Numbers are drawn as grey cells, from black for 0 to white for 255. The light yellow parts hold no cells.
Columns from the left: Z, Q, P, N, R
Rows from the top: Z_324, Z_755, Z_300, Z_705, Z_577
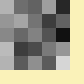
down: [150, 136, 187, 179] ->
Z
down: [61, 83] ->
N

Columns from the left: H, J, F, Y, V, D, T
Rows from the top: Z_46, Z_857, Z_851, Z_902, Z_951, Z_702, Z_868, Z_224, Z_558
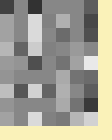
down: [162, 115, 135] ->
D
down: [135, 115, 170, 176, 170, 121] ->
V
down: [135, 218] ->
F
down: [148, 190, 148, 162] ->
H
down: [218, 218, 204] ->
F
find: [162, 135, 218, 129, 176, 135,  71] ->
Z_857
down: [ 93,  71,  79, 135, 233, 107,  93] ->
T

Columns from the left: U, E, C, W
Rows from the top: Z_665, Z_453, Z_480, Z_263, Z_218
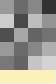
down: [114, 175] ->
W
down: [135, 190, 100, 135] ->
C
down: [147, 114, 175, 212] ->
W
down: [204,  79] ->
U
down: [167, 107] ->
E
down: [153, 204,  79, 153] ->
U
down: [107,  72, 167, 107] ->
E

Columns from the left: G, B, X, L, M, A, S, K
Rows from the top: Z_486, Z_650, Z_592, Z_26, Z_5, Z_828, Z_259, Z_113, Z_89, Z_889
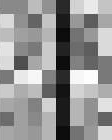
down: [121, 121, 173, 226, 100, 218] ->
K
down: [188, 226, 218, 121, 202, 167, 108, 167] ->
G
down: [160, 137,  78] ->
B
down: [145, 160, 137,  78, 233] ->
B

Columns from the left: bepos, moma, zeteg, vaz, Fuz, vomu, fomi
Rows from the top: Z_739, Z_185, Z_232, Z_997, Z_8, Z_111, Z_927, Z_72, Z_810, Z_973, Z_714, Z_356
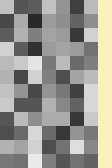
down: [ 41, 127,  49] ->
zeteg
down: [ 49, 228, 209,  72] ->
zeteg
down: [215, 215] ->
fomi

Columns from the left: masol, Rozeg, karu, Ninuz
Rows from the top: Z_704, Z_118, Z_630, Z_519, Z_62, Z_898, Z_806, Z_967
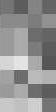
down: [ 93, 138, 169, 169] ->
Rozeg
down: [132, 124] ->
karu
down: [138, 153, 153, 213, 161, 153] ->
masol

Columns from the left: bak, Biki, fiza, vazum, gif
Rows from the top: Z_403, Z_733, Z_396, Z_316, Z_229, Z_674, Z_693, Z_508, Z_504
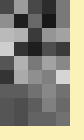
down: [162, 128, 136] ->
vazum
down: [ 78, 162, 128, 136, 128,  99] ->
vazum
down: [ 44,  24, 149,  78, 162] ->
vazum

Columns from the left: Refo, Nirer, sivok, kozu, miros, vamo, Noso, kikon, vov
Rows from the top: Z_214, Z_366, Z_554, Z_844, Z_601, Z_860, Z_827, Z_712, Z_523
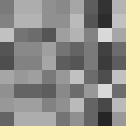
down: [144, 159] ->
miros
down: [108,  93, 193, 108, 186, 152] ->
vov

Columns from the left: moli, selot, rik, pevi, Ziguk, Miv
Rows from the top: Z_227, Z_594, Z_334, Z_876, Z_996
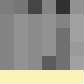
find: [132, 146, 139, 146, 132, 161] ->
Z_594
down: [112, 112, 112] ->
Ziguk
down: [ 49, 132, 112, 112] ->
Ziguk
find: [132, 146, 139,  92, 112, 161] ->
Z_996

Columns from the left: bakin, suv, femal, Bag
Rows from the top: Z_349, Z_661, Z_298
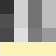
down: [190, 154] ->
Bag
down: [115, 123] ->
femal
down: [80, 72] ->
bakin
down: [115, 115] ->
femal
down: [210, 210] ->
suv

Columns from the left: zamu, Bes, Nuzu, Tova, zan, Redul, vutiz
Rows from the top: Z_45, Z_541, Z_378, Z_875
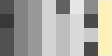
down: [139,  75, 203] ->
vutiz
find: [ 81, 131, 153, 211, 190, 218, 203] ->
Z_378
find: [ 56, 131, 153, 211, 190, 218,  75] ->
Z_541
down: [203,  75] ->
vutiz

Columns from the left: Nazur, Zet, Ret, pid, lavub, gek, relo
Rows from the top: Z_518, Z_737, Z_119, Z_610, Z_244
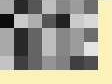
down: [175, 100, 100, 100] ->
Ret
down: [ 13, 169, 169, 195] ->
Nazur
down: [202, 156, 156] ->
gek

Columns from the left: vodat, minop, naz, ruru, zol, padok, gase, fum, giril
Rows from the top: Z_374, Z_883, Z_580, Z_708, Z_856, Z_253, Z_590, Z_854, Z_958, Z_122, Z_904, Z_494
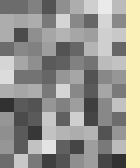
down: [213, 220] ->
vodat
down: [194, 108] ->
giril
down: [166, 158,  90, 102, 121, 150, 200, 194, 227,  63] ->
ruru
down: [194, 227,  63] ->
ruru
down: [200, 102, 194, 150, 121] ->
giril
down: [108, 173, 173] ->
vodat

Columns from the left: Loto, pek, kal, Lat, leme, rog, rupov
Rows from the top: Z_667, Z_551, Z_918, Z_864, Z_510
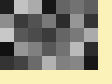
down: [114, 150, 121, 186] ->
rog
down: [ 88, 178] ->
Lat
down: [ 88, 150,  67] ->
pek
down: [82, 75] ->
kal
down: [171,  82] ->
kal

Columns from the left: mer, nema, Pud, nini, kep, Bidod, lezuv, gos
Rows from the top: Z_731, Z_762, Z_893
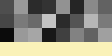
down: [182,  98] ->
lezuv
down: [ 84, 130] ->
Bidod
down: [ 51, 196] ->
nini
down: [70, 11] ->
mer
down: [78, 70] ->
mer
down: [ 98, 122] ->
gos
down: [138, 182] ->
lezuv

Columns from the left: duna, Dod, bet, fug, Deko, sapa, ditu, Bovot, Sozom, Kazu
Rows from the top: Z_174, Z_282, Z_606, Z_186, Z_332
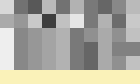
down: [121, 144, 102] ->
ditu
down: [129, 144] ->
Sozom

